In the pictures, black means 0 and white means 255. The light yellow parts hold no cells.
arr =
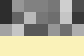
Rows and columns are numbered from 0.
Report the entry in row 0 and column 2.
129
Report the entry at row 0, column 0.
45
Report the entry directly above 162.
45
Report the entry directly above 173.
56
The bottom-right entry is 173

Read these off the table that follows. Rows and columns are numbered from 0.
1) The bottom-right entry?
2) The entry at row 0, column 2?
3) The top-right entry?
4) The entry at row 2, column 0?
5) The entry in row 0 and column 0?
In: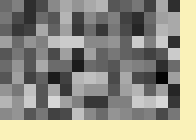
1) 119
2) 46
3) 46
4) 98
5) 107

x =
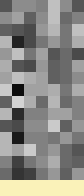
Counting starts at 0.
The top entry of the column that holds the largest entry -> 140
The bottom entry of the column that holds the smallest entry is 52
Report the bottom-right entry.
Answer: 151
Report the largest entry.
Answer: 211
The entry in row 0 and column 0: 85
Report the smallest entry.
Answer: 13
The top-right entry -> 85
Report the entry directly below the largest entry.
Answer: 43
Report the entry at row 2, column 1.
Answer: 85
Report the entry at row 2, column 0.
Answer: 96
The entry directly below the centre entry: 106
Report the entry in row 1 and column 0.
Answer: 140
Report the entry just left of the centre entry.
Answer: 161
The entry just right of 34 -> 74
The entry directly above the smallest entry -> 192
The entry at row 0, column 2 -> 140
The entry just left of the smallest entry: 202
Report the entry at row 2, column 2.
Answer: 74
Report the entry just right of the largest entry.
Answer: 173
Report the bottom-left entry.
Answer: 106
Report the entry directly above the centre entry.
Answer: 161

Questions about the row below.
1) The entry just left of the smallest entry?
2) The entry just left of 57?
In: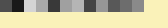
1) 78
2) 169
